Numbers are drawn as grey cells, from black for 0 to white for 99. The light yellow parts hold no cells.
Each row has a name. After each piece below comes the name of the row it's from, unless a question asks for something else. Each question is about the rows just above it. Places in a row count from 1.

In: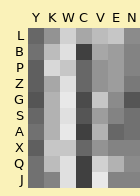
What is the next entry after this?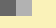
[87]
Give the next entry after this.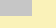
[40]
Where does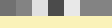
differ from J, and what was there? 4, [25]
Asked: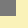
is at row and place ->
Z, 7
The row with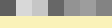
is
P
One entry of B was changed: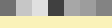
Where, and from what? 2, [73]

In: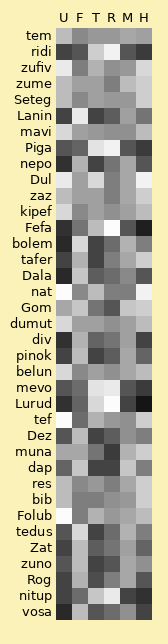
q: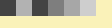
tafer
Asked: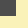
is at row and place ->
Rog, 3
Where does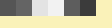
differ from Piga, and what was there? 5, [33]

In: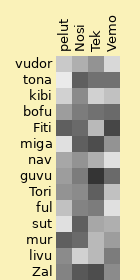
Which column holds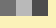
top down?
Tek
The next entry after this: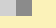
[81]
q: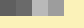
mur
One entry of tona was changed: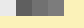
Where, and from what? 4, [44]
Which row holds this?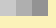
vudor

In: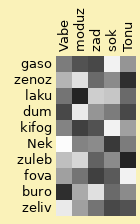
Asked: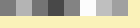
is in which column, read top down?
Vabe
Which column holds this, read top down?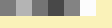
Vabe
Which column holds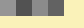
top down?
zad
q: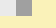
zeliv
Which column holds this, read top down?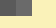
sok

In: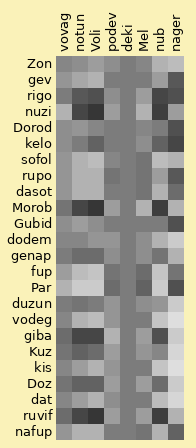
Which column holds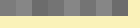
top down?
vovag
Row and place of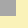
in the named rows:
gev, 2
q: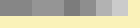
dodem
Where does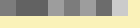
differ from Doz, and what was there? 1, [45]
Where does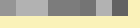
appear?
nafup
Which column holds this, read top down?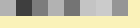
nub

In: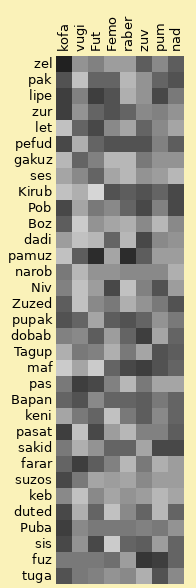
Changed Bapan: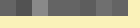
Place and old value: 7, [47]
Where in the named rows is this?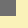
fuz, 4
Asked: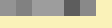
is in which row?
zel

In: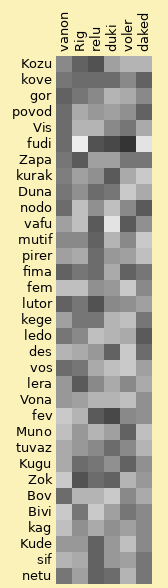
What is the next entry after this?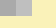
[78]
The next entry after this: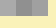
[53]
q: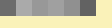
povod
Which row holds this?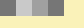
Bivi
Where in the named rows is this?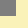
kurak, 1
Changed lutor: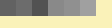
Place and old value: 2, [46]

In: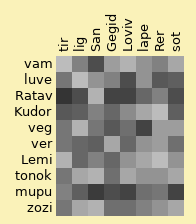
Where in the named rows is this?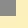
Kudor, 5
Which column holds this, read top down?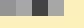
sot
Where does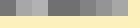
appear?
zozi

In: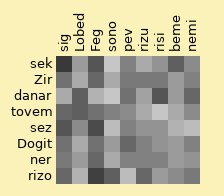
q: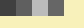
rizo
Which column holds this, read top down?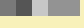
risi
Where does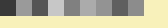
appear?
sek
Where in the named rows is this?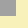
danar, 6
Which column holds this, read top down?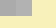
beme

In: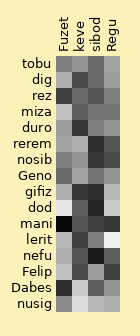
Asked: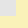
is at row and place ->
dod, 1
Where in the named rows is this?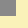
nusig, 1
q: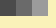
dig
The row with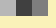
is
lerit
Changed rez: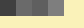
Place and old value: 3, [33]

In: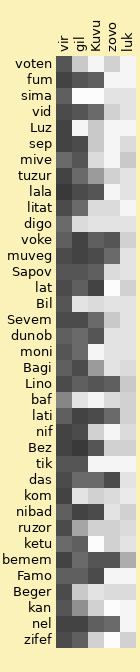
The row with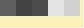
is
nibad
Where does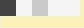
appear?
Luz
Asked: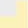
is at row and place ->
kom, 5
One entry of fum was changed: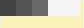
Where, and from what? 3, [37]

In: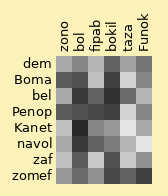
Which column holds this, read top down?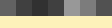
bokil
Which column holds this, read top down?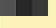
bol
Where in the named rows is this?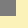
navol, 4
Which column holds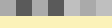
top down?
zono
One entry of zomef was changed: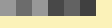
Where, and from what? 3, [56]

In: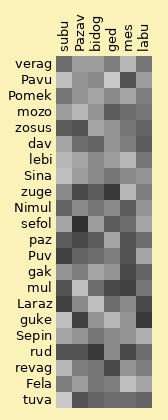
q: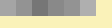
Sepin
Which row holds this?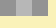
guke

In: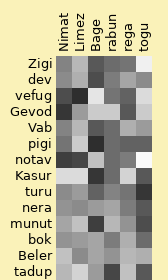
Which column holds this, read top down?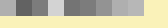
rega
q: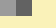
turu
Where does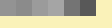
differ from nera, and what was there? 5, [48]

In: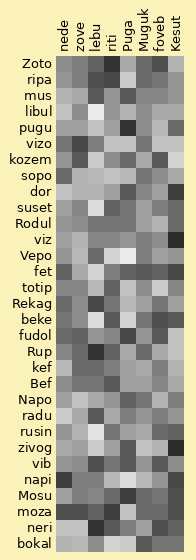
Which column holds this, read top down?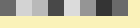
lebu
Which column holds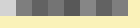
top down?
riti
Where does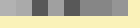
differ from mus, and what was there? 4, [58]
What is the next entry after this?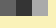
[41]

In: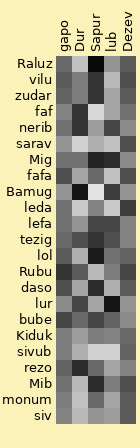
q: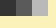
Rubu
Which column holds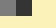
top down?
Dur
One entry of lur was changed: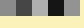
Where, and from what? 3, [64]
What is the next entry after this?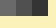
[31]
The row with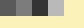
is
vilu
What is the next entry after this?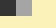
[35]

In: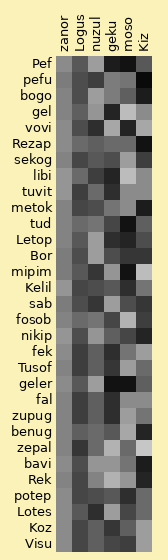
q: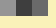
tuvit
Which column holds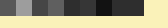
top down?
geku
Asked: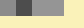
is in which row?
bavi

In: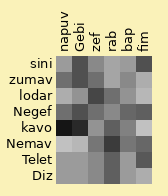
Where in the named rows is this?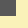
Telet, 6
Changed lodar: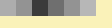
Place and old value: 3, [27]

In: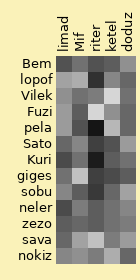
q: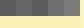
zezo
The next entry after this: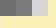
[44]

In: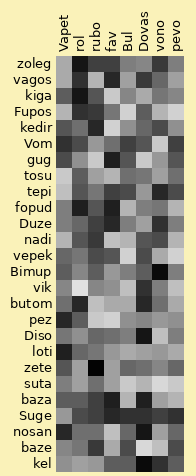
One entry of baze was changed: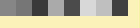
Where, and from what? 8, [29]
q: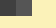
Vom

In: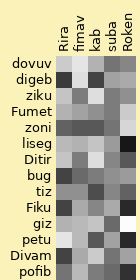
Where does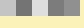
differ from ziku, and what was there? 2, [48]
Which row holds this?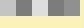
ziku
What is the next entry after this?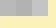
[60]

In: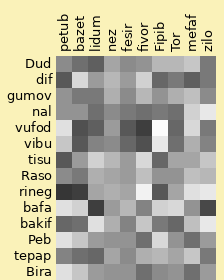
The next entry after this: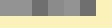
[60]
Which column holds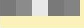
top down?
zilo
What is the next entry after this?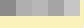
[47]
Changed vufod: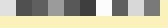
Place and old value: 8, [40]
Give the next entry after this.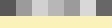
[64]
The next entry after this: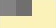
[40]
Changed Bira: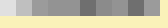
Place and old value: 2, [77]

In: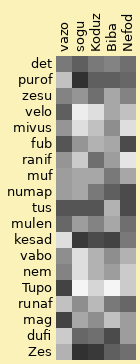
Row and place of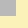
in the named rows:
runaf, 3
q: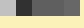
purof
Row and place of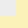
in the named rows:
velo, 2
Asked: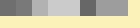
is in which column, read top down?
Nefod
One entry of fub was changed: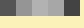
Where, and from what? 5, [29]
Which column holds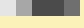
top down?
Nefod
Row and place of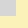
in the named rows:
Tupo, 3

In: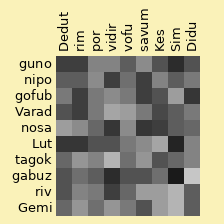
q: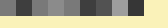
gofub
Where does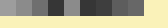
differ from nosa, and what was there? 3, [40]
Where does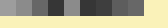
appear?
nosa
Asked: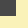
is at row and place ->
Varad, 7
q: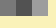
Gemi
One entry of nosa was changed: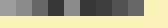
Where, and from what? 8, [36]

